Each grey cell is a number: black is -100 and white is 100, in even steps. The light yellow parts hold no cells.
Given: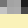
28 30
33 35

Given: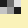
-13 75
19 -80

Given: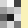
97 -48
45 61

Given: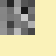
-71 16
-12 33

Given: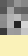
-13 17
26 -20

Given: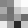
11 86
-11 57

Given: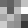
-23 7
-26 50
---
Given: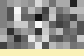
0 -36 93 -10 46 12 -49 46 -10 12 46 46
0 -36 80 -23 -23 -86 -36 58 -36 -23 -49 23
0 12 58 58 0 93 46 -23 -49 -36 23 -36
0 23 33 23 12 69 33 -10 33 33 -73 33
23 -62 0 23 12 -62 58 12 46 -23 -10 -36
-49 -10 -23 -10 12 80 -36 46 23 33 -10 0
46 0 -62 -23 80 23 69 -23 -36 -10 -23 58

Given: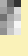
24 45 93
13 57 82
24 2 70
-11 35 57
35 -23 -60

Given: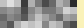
51 75 51 -53 38 -5 -41 -18 38 18 -66
-5 -30 38 64 51 64 6 51 38 -18 -41
6 18 6 -41 6 28 -5 -5 18 64 51
-18 6 -5 -30 18 51 28 6 -18 28 18

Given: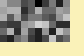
27 39 39 -65 -29 39 -17 -17 27 17
39 -29 27 -42 -5 -5 -29 -42 17 52
39 5 5 -42 -29 -100 -55 -5 -75 5
-55 -75 -17 5 -55 -75 -42 52 -42 -17
-42 -55 -55 17 27 64 52 -17 -65 -65
-17 39 -65 27 -42 -75 17 -75 52 17

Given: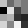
66 5 90 -61
53 -17 17 -5
-98 77 -49 -5
30 40 -61 -72

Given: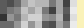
-17 -17 17 64 17 53 -29 -39 29 -6 84
-29 -6 7 53 29 53 -6 -49 29 -29 84
-60 17 -6 42 64 64 17 7 42 -39 74
-29 -39 -17 29 53 42 42 -6 29 -49 74

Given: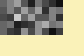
-42 -53 58 -20 25 -32 -32 2 -63
-20 2 25 -32 -76 -9 -42 -63 -87
-32 2 -32 25 -20 25 -63 2 -9
-20 -53 -63 14 -42 14 -42 -87 -53
-20 -9 -76 -63 -53 14 35 -9 2

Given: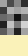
-53 40 27 40
27 -41 5 -64
-74 53 -5 65
-29 16 -74 27
-17 -5 -85 -17

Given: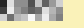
64 -12 42 54 95 32 85 32 0
-49 85 21 0 -24 -12 74 42 11
-71 74 11 11 -37 54 -24 21 64
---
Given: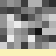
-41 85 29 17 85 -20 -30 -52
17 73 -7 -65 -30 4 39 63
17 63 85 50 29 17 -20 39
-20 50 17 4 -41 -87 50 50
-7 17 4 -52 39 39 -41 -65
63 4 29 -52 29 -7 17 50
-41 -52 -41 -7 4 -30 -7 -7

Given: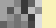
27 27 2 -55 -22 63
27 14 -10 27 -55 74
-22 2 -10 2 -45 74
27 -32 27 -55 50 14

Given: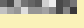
51 27 17 73 17 17 27 4 -43 4 -56
-21 -43 40 -8 -21 -31 63 85 -43 -31 -8

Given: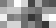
23 67 67 -14 10 -26 -58 57
46 57 57 10 -2 -14 23 23
-2 33 99 67 -46 33 -26 -36
89 -2 10 -14 -58 -36 77 99

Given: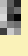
-52 58 21
33 -2 -14
45 -27 -74
58 -39 -14
71 -62 -97

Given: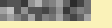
27 50 -34 14 -34 -34 -46 -21 14 -56 -21 2 -9
2 27 2 -21 27 -34 2 -9 27 -21 -46 -21 27
-46 -34 -34 -56 14 40 -9 2 27 -21 -66 -46 -9
